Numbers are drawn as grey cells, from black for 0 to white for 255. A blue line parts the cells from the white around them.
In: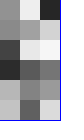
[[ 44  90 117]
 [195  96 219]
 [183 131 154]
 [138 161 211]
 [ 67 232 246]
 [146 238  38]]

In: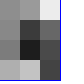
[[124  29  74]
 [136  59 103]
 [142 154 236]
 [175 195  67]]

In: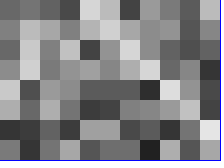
[[122  53 116 167  85 110 110  33 174  85 167]
 [ 53  60  98  60 160 160  73  91  53 116 229]
 [201  79 154 140  91  91  91  46 221 147  73]
 [174 104 174 116  60  67 128 134 154 193  67]
 [104 116  98  73 214 187  67 154 122  91 187]
 [128 187 167 128 180 208 167 140 147  85 134]
 [104 201 128 193  67 147 214 140  98  79  98]
 [140 208 122 147 160 134 174 214 104 134  53]]

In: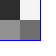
[[145 110]
 [ 45 243]]

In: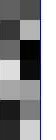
[[104   3]
 [221  11]
 [ 97  77]
 [ 25 124]
 [166 158]
 [ 54 180]
 [ 39 208]]

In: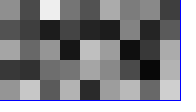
[[ 56  49 110 117 165 137  74   8 179]
 [ 82  62  28  68  36  28 131  36  90]
 [143  74 238 117  82 171 124 137  62]
 [165 104 149  22 191 157  15  56 171]
 [149 199  90 179  42 157 185 104 207]]

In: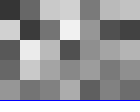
[[209  59 116 241 150  80  66]
 [ 53 103 201 209 122 186 194]
 [150 116 129 172  95 129 109]
 [103 201 164 136 156 122 143]
 [ 88 235 186  80 143 164 180]]
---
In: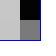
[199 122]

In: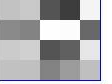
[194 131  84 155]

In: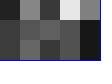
[34 85 57]

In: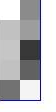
[255 157]

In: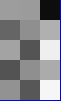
[157 143 239]

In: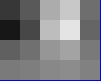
[ 55  71 150 140]

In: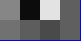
[134  93]

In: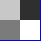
[200 255]

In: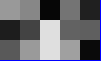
[153  67 223]
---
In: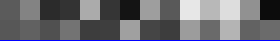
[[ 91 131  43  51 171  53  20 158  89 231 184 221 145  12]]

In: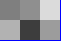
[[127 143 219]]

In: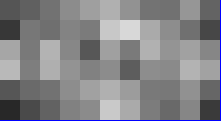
[[ 85  96 114 140 159 176 146 115 113 150  99]
 [166 121 179 135  87 160 122 177 148 161 134]
 [ 86 106 114 141 161 176 156 121 120 145 102]]

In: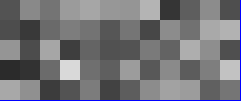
[[ 83 137 116 155 166 151 149 180  53  94 140  78]
 [149  76 166  62 100  81  83 122  99 174 142  79]
 [168 144  60  83 124  66  93 140 162 156  96 117]]

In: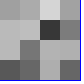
[[160 171 213 162]
 [185 118 179 176]]

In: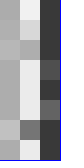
[[172 241  57]
 [183 174  57]
 [173 235  57]
 [193 117  57]]

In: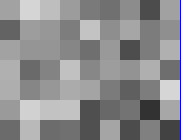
[[162 213 190 156 122 112 140  76 161]
 [162 149 149 134 111 153  77 124 176]
 [174 134 151 171 164 123  95 125 214]
 [107 185 108 112  80 165  76 128  66]]

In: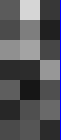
[[ 91 214  55]
 [144 163  70]
 [ 94  22  79]
 [ 74  85  43]]
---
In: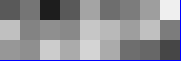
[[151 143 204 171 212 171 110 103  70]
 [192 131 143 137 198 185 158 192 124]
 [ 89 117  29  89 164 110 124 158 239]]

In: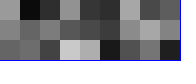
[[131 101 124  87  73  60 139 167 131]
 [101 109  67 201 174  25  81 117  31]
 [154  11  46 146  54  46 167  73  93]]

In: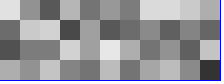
[[108 202 210  73 160  88 108 138  96 132 102]
 [174 146 196 132 116 188 116 166 188 138  51]
 [ 81 124 124 210 160 231 174 116 146  96 196]
 [225 146  88 182 116 152 124 218 218 202 174]]

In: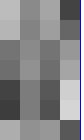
[[188 138 165  67]
 [181 131 158 102]
 [173 145 151  88]
 [116 138 116 151]
 [110 145 110 165]
 [ 67 124  88 207]
 [ 61 124  81 213]]

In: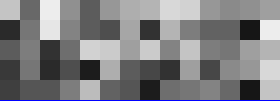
[[196 104 237 144  92 151 174 180 216 210 151 138 144 159]
 [ 42 118 230 131  92  78 166  50 180 125  98  98  22 237]
 [ 63  85  85 125 188  98  85  28 110 118 131 104  22 196]
 [ 92 125  50 110 210 203 159 203 131 196 125 118 159 180]
 [ 57 118  42  78  28 174  92  71  50 159  71 138 151 216]]

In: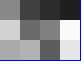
[[210 107 128 250]
 [170 178  93 230]
 [136  65  44  31]]
